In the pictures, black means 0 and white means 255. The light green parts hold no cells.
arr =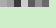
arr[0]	171
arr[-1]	106
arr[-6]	156
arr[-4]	206

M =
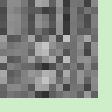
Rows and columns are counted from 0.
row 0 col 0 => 95
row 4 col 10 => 122
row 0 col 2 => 140
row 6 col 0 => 141
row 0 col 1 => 140
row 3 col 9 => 57
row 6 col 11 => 141
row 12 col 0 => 102
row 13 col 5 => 65
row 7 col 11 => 131
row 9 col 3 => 105
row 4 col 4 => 80
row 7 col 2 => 131
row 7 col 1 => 127
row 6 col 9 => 112
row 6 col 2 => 124
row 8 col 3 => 124
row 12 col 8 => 146
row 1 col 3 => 106
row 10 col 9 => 169
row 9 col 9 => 98
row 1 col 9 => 73
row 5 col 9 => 194
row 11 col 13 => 139
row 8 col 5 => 115
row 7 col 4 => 100
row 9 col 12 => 137
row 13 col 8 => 110
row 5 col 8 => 76
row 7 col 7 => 124
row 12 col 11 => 118
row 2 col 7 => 80
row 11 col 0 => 158

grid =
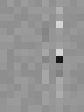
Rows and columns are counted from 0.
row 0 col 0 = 144
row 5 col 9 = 150
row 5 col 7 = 149
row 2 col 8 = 156
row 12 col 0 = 152
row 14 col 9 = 152
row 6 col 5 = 147
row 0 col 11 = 152
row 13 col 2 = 153
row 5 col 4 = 151
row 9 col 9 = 153
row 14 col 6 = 158
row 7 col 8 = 212
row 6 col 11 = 142
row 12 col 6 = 148
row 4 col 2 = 155
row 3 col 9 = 143
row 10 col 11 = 142
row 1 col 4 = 153
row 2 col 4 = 147
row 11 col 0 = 143
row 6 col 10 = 150
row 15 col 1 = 151
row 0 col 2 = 144
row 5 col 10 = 144
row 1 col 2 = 151
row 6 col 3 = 144
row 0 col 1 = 155
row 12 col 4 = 145
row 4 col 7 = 149
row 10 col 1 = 144
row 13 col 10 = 148
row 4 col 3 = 153
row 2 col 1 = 151
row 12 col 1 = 147
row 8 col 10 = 151
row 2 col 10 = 144
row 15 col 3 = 144
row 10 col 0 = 142

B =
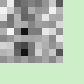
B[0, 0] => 164
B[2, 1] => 115
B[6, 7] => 146
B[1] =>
[242, 206, 146, 106, 174, 150, 156, 241, 183]
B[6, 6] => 174
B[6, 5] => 194
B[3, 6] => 155
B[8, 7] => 136
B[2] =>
[222, 115, 179, 100, 113, 168, 229, 171, 168]
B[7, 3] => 19
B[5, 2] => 179
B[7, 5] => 210
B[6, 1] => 203
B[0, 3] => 114
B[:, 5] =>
[115, 150, 168, 159, 123, 168, 194, 210, 145]
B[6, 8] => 173
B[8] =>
[143, 161, 141, 160, 135, 145, 164, 136, 177]
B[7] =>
[180, 188, 99, 19, 118, 210, 162, 198, 83]
